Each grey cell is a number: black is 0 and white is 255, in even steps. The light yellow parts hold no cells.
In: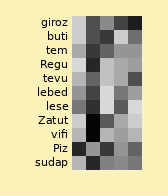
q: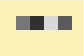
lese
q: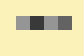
Piz
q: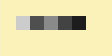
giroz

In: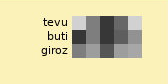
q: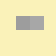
giroz
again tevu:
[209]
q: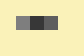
buti
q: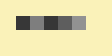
buti
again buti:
[55]
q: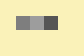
giroz
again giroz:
[157]

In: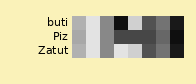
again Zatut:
[227]
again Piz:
[71]
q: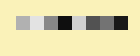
buti
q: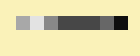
Piz

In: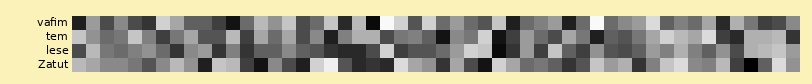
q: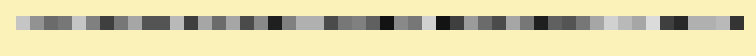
tem
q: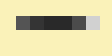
lese
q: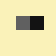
tem
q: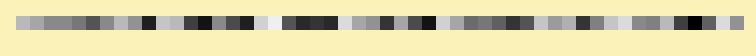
Zatut
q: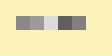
vafim

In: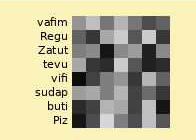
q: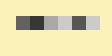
Regu
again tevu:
[43]

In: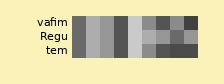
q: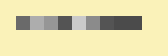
tem
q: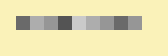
Regu

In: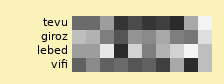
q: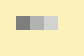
lebed
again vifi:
[96]

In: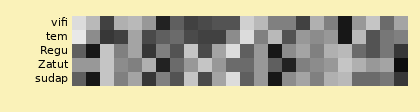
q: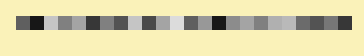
Regu
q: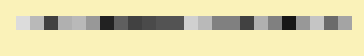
vifi
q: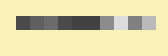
tem
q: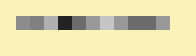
Zatut

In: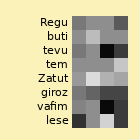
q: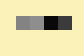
vafim
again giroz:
[69]
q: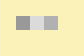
Zatut
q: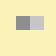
tem
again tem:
[142]
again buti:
[142]

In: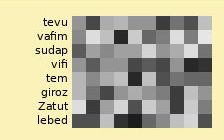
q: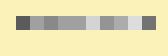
sudap
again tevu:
[148]
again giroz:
[148]
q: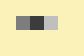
giroz
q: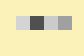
Zatut
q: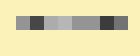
tevu
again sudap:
[160]

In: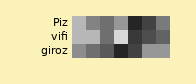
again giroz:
[151]
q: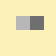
vifi
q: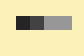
giroz
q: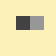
giroz
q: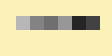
Piz
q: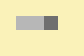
vifi
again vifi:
[183]

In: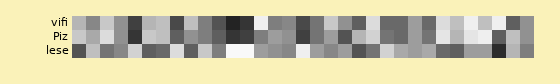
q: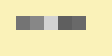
lese
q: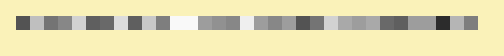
lese
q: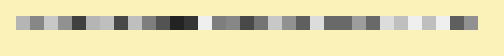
vifi
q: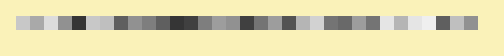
Piz
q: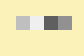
vifi

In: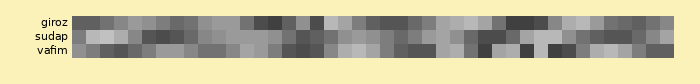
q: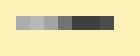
giroz
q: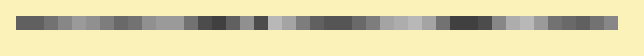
giroz
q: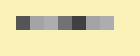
vafim
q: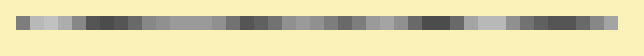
sudap
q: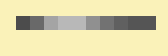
sudap
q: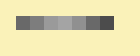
sudap
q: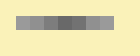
giroz

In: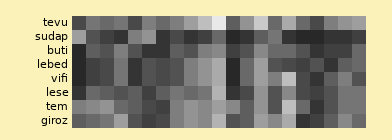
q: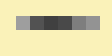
giroz
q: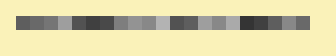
giroz
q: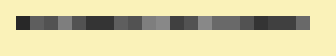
buti

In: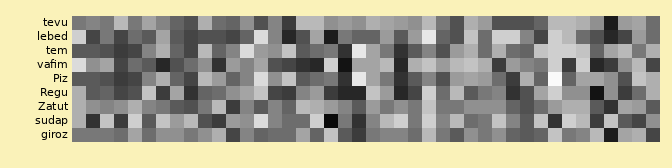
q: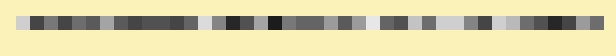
lebed
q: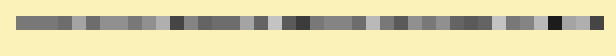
giroz
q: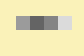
Piz
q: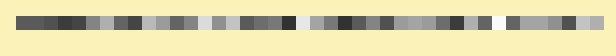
Piz

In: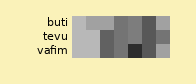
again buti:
[161]
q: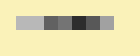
vafim

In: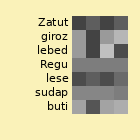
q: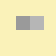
giroz
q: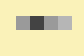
giroz
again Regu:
[125]

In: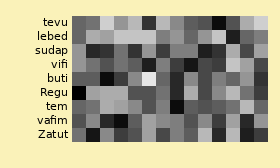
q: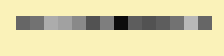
tem
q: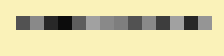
vafim
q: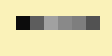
vafim

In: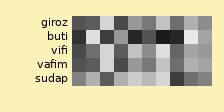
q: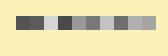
vafim
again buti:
[39]

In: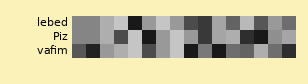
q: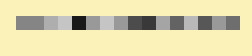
lebed
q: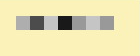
Piz
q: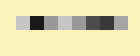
lebed
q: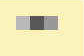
lebed
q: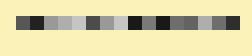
vafim

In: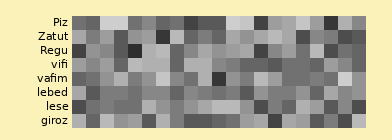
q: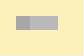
lese
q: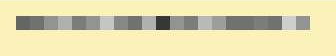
vafim
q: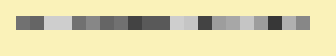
Piz
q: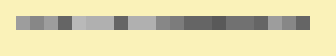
vifi
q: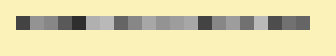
Regu

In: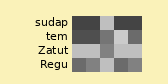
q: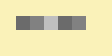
Regu
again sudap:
[68]
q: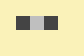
sudap
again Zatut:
[191]
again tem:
[79]
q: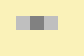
Zatut

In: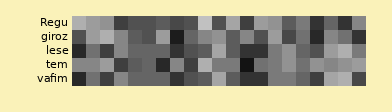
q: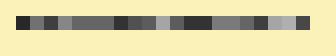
vafim
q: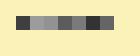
Regu
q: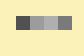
lese
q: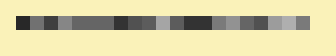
lese
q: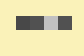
Regu
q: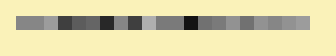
tem

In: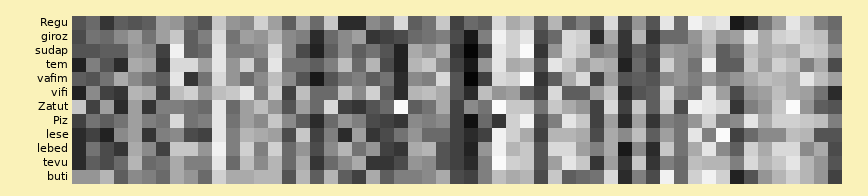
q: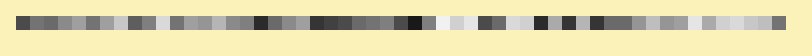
giroz
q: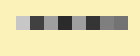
Piz
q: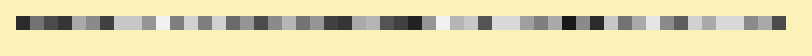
lebed
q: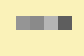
sudap

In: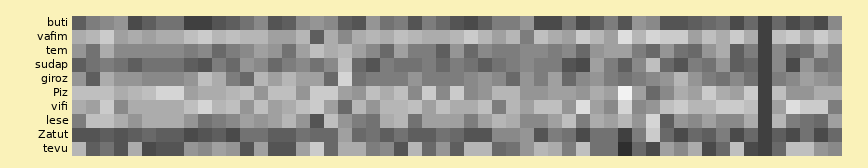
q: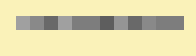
tem
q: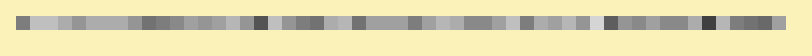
lese
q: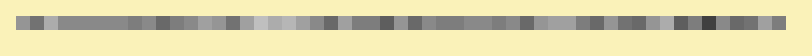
tem
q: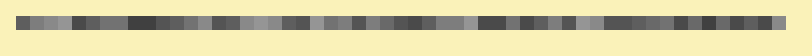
buti
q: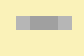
vafim
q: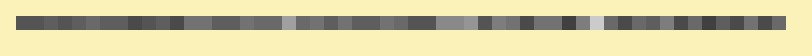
Zatut

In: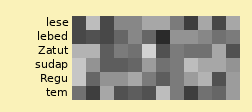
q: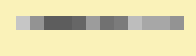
sudap
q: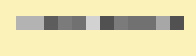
Zatut

